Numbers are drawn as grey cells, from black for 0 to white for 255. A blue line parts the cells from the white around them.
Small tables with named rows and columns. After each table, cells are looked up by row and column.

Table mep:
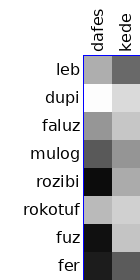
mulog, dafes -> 89
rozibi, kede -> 171
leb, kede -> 105
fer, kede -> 91
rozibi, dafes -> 12
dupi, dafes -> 253
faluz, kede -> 198
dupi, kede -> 218
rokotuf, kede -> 208
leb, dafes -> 174
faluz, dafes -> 150
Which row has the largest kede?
dupi

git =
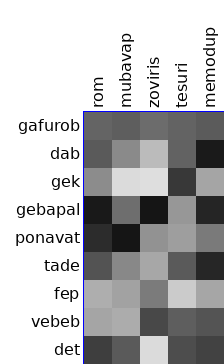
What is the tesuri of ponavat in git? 158
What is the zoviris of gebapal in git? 21
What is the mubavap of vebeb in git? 172
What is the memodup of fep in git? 166
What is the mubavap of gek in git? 219
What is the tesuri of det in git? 77
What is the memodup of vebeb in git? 84
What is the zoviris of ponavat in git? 146
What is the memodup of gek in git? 165
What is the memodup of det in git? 66
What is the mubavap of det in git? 90
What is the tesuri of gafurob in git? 99
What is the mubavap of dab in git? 138
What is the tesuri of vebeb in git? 94
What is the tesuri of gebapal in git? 151
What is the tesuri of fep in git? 203
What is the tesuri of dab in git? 98

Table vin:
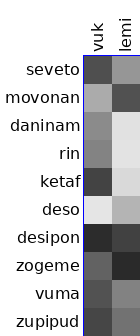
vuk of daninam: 139
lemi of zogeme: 42
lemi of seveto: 150
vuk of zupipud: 70
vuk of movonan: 171
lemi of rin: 227
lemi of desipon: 65
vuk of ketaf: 67
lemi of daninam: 225
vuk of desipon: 44
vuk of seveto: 79
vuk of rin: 131
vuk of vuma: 82
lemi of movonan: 81
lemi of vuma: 130
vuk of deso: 229
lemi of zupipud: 114
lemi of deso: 180
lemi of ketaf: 217
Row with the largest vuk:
deso

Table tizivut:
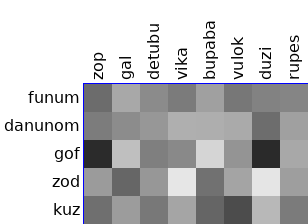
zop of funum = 108
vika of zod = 230
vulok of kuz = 76
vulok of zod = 164
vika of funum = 123
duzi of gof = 42
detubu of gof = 127
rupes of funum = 133
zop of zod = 155
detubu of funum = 139
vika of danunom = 175
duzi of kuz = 184
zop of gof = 43
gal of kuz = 156
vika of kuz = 165
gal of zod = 102
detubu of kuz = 120

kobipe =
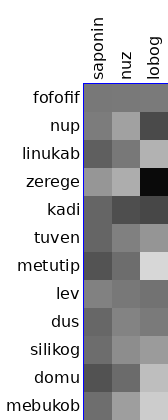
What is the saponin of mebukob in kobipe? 110
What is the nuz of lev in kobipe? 120
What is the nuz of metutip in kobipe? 109
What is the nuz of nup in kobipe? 161
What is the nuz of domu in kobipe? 107
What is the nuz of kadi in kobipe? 78
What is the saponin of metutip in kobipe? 83
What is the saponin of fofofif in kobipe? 120
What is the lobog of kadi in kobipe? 71
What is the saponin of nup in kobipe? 124
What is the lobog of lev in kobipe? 114
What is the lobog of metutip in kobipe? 215
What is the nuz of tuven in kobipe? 128
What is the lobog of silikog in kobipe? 155
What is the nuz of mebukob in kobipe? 158
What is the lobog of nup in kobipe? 74
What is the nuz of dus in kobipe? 131
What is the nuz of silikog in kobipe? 141
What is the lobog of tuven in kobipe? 149
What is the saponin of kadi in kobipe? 101

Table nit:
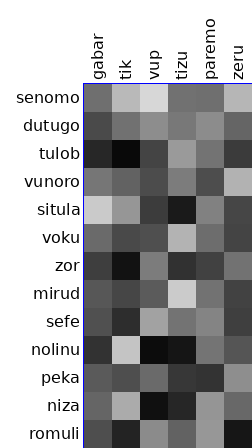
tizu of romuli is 98
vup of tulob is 68
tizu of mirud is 203
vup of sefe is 162
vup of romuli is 139
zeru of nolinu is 85
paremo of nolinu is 116
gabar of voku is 106
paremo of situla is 129

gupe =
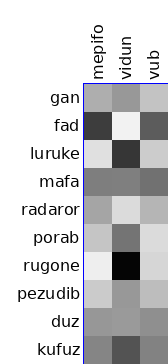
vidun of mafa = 127
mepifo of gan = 174
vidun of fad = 242
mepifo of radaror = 165
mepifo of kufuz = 133
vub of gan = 195
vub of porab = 219
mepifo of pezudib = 203
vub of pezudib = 189
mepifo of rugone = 238
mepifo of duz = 151
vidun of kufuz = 83
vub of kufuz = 130
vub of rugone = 214
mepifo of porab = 197
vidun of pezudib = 152
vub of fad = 92
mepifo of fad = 61
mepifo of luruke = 224

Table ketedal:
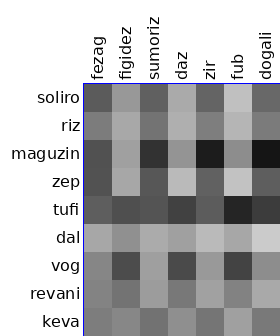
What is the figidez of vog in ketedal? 76
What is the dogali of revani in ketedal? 169
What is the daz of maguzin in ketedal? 148
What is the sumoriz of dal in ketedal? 171
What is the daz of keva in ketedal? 143
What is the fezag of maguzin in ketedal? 81
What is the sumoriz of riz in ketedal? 115
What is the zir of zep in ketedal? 97
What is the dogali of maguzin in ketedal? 21
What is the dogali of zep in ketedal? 94
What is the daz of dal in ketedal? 160
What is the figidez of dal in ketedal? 144
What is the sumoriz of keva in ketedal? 114
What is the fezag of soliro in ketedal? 91
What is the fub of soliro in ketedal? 192
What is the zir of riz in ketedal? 126
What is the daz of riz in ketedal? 175

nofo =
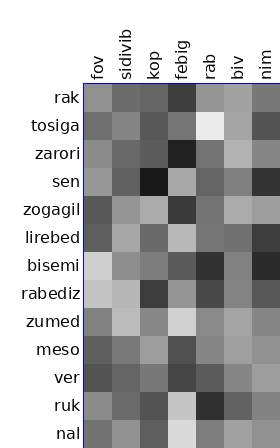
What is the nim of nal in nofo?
144
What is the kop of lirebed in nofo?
106
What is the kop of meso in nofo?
158
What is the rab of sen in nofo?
100
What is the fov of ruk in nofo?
139
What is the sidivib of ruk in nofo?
107
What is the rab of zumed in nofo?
137
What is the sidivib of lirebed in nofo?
166
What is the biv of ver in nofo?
134
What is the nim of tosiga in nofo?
83
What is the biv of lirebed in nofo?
113
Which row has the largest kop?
zogagil

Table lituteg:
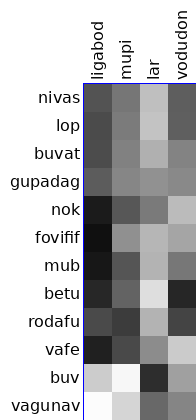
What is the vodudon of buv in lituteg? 160
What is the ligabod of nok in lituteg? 27
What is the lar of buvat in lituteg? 176
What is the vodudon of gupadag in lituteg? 137
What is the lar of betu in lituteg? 222
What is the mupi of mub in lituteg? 85
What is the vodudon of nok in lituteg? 187
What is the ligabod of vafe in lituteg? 32
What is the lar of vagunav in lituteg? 104
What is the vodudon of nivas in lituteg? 94
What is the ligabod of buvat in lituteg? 76
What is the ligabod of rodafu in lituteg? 74
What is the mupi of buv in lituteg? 247
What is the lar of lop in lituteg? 195
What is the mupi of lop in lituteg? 123
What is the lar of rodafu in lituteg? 179
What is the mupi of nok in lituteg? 87
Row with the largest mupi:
buv

